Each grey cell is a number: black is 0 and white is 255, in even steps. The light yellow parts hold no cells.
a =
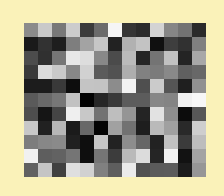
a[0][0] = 139
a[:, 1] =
[201, 50, 48, 219, 28, 105, 21, 33, 135, 94, 197]
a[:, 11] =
[115, 49, 36, 96, 31, 240, 12, 41, 59, 18, 28]
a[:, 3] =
[204, 126, 231, 135, 13, 194, 239, 27, 32, 117, 223]
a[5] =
[90, 105, 119, 194, 2, 38, 57, 92, 92, 135, 132, 240, 247]
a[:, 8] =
[43, 195, 37, 129, 79, 92, 36, 30, 102, 220, 81]
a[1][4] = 163
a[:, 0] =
[139, 26, 76, 58, 28, 90, 78, 200, 125, 241, 97]
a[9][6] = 60
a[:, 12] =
[42, 128, 168, 104, 145, 247, 87, 206, 189, 163, 150]
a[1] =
[26, 50, 30, 126, 163, 198, 34, 177, 195, 16, 62, 49, 128]
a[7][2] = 183
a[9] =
[241, 94, 98, 117, 14, 117, 60, 186, 220, 37, 242, 18, 163]
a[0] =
[139, 201, 120, 204, 59, 107, 245, 53, 43, 211, 134, 115, 42]
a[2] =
[76, 48, 118, 231, 221, 136, 75, 186, 37, 116, 193, 36, 168]
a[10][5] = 128
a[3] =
[58, 219, 201, 135, 209, 91, 82, 174, 129, 123, 137, 96, 104]
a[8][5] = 198

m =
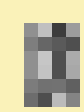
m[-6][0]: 144
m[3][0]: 144
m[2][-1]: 171
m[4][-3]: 113
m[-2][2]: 114
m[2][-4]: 144
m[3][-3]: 195
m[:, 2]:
[60, 90, 79, 79, 114, 187]

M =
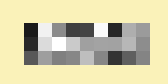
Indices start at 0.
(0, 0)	26
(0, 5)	250
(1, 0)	41
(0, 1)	241
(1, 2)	255
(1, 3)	202

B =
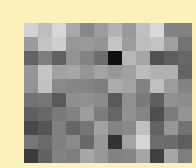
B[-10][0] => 210
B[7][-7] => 161
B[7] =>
[72, 85, 129, 102, 118, 161, 132, 137, 191, 99, 151, 114]
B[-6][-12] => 146
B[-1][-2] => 167
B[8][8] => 214
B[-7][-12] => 150
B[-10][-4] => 191
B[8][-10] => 128
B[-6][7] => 163
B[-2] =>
[119, 107, 128, 138, 105, 152, 50, 163, 214, 109, 107, 94]
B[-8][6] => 17
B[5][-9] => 143
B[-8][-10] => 97
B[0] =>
[210, 189, 215, 168, 136, 156, 178, 154, 191, 216, 131, 130]
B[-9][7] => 157
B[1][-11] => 195
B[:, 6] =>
[178, 196, 17, 152, 171, 89, 101, 132, 50, 130]
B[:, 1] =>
[189, 195, 126, 196, 193, 118, 104, 85, 107, 97]
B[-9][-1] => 115
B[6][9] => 79
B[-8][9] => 81
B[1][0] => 155
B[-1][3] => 126
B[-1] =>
[59, 97, 131, 126, 167, 152, 130, 133, 166, 65, 167, 125]
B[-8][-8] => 131
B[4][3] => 133
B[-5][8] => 122
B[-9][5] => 148

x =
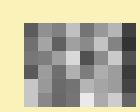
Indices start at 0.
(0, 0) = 92
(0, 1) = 144
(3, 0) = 90
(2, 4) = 81
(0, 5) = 152
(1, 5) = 195
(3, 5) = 173
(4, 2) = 107
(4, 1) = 153
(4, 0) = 198
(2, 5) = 140
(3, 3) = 176
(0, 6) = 181
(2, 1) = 126
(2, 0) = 119
